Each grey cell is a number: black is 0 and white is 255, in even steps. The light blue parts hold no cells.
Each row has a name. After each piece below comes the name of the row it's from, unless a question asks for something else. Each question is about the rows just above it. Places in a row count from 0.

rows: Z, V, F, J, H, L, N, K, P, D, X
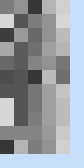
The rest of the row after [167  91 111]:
[160 180]
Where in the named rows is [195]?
N, 4
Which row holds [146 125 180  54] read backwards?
X
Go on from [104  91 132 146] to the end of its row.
[118]

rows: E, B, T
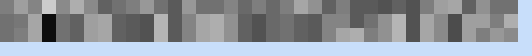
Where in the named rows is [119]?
B, 1
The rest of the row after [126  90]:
[ 90  82  97  82 126 159 166  97 145 113 113]

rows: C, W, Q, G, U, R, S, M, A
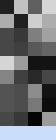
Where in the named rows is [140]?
S, 2
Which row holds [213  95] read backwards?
C
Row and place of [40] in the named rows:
R, 2
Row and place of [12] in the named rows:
M, 3
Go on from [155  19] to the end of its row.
[19]
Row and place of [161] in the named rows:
Q, 3

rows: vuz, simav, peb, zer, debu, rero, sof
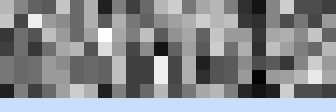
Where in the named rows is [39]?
sof, 17
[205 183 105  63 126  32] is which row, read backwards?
vuz
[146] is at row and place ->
peb, 12

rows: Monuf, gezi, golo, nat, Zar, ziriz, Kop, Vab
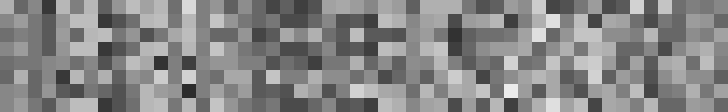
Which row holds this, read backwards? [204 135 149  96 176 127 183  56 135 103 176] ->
ziriz
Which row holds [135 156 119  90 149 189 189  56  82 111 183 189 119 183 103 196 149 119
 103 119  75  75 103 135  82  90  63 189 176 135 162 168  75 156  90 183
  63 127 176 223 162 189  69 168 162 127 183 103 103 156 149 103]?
Vab
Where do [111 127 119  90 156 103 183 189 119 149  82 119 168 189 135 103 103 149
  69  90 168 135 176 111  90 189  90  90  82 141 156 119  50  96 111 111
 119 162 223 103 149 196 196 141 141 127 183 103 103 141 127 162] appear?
golo
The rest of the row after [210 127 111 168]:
[168  90 196 127 127 176 141 141 111 141  75 103 135  96 156 204 168  69
 119 141 162 183 168  90 111 210  96 156 135  82 141 168 141 141  96]
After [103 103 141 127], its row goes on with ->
[162]
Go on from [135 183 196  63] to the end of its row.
[103 141 156 156 168 103 141 176 119 183 176 103 103 135  75 135 162 176
 135]

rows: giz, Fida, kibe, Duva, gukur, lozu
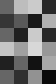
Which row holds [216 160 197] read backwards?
Duva
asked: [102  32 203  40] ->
kibe
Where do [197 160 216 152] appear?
Duva

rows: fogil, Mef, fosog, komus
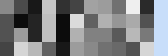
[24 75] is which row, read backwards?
fogil
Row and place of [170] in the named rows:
Mef, 9
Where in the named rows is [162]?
fogil, 6
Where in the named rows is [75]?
fogil, 1
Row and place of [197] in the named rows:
fogil, 3

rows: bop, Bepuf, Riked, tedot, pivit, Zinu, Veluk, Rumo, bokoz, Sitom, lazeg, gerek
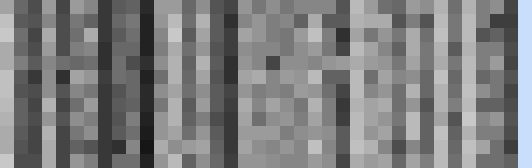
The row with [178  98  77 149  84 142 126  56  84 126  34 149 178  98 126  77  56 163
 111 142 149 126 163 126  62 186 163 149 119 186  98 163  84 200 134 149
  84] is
bokoz
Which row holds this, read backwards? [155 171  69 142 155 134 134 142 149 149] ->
gerek
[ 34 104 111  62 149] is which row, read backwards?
Zinu
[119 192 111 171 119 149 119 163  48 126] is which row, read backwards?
Riked

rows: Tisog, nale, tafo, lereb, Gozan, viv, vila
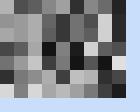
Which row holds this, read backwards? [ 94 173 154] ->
tafo
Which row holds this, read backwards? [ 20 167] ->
lereb
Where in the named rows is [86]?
Gozan, 6
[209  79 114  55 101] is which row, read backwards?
nale

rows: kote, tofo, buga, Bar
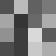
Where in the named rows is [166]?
tofo, 0
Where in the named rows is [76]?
Bar, 0
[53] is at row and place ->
tofo, 1
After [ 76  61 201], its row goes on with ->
[173]
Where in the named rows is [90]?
buga, 3

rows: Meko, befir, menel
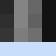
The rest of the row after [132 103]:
[18]
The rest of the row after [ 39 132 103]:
[18]
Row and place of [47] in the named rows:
befir, 0
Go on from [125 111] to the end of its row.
[18]
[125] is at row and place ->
menel, 1
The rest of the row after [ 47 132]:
[97 18]

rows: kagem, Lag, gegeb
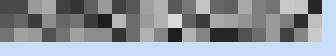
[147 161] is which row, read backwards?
Lag
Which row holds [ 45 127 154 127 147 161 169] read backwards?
Lag
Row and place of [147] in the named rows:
Lag, 17
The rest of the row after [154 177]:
[218  96  59 169 161 147 127 154 127  45 190]
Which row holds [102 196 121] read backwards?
kagem
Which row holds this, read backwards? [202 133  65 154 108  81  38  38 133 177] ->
gegeb
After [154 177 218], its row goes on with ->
[ 96  59 169 161 147 127 154 127  45 190]

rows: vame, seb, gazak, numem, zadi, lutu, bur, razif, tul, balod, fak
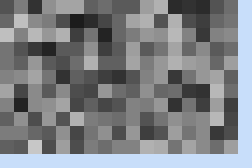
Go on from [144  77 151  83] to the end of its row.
[177 124 116 109 130  83 116 144 130 138 184  70]
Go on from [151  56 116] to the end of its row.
[151 164  96]
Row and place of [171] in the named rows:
fak, 11
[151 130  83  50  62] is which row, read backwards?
lutu

